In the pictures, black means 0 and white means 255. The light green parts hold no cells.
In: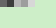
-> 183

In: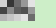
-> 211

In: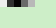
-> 5

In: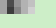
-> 133

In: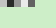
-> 152

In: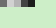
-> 180
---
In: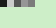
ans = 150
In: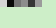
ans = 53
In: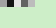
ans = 98
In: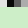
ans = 93
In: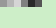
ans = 41
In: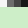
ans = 68
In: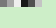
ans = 80
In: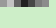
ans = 124
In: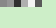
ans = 244
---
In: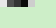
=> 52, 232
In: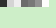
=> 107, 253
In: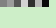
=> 211, 211
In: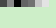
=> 100, 227
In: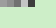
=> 113, 196
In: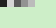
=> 89, 213
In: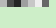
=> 158, 238
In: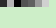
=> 83, 208
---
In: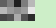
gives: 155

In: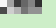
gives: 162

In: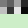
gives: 95

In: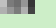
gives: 123

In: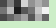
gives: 187

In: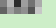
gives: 183

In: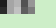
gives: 165

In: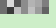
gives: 218

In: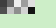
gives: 104
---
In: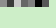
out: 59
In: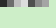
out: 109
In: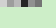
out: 157
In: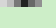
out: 188
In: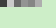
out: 203
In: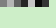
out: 181
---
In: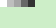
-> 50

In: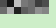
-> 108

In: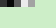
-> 162

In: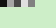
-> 128

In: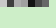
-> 19

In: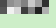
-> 201
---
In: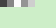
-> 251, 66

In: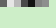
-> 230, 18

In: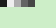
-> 239, 27

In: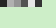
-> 230, 37

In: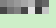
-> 225, 54

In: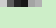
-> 205, 23

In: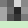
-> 213, 36

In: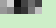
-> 209, 9

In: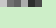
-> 199, 46
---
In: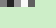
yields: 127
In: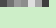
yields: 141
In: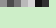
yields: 118
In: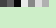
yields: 135
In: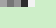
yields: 148
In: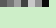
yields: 118
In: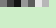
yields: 123
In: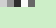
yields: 147
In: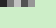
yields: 122
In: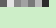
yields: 137
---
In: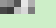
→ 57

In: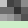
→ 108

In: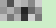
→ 175

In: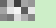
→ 230

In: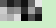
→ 135

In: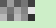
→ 117
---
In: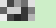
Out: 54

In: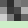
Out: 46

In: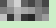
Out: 128

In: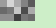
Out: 119

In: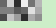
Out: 170

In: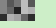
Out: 102

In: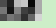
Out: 102

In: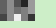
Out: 127

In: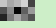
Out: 122

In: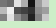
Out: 129
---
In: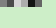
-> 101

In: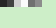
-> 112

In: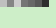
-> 104

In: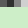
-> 133

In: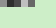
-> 103

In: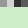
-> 151

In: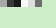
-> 110

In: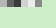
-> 138

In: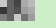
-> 82

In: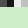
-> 192
